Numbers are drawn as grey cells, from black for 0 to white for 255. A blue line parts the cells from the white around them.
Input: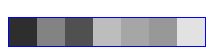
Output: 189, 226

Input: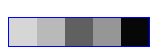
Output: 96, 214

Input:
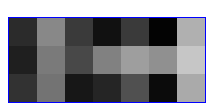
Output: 129, 198

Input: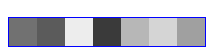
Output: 58, 237

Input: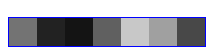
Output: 96, 200

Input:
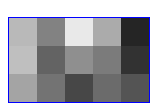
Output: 143, 233
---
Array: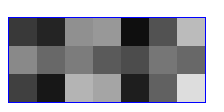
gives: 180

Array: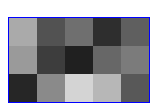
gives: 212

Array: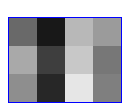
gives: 230

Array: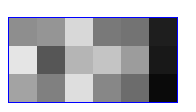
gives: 222

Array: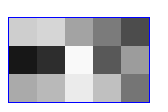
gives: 235

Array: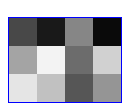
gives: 86
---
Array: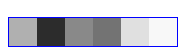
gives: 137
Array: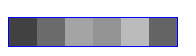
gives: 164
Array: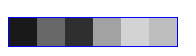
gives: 47
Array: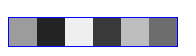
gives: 239
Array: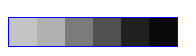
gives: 123
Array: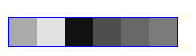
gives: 17
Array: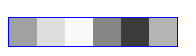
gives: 250
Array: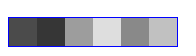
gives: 157
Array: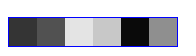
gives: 228
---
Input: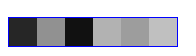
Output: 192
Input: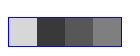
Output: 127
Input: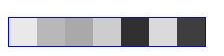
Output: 62
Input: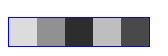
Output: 73
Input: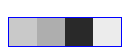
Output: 236
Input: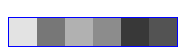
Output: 83
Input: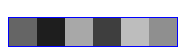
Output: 143
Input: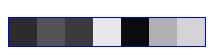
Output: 212
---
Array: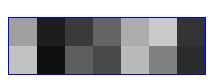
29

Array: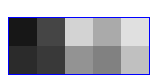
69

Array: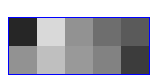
217

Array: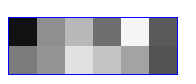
143

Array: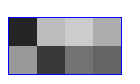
189

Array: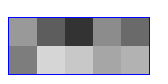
93
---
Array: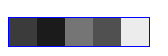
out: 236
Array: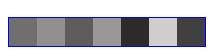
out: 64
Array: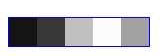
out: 162
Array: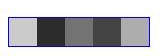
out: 173
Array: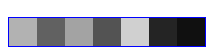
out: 16
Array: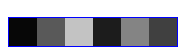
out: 64
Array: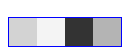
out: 180
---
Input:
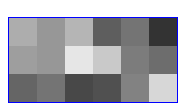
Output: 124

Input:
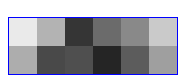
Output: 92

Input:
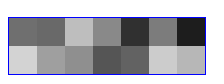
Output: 204

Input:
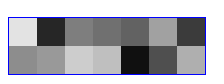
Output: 79

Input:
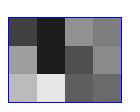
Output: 79

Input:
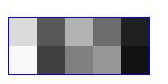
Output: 151

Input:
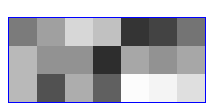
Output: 146

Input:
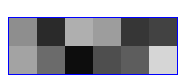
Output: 93
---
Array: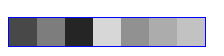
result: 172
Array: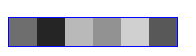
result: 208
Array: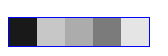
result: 123
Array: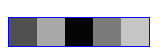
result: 123
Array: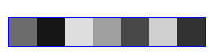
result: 207
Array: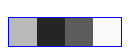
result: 92
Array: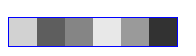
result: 154
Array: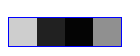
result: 4
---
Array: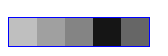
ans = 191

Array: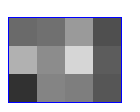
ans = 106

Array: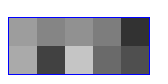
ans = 157

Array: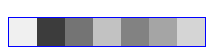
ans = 240

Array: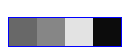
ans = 104

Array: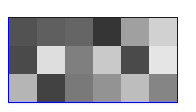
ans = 82

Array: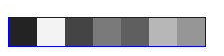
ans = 35
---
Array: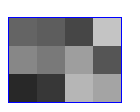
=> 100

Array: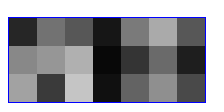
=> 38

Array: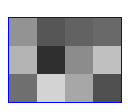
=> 147

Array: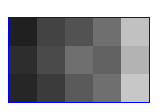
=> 32

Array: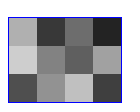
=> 176

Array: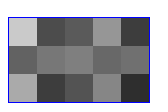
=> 202

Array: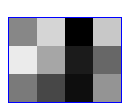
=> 135

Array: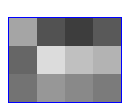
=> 165

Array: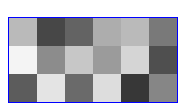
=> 186
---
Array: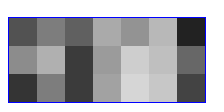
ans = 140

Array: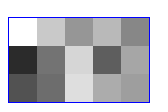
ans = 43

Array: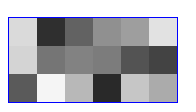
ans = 212

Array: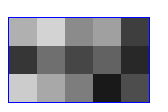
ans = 54

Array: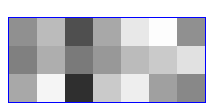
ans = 128

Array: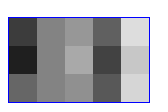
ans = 31
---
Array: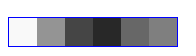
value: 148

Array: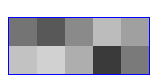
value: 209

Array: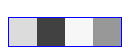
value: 65

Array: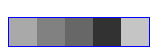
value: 129

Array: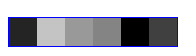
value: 196

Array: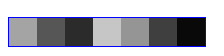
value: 86

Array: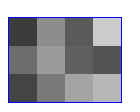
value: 121

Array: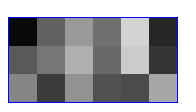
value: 60

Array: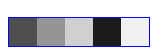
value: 149
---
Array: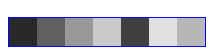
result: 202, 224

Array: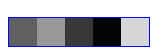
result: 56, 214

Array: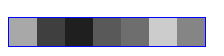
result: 89, 204

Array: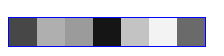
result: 21, 243

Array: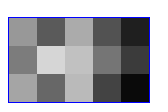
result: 193, 214

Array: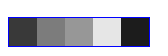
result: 151, 230

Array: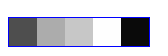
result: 199, 254

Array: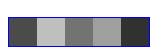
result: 115, 191
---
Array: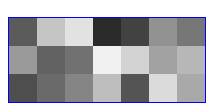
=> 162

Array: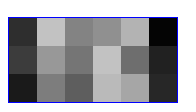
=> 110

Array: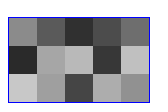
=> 55

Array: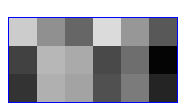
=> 110

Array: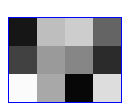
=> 134

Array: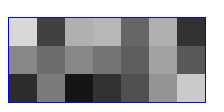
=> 162

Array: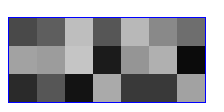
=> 176

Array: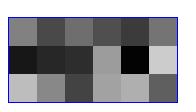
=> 3

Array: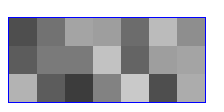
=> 158

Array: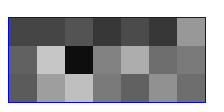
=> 110
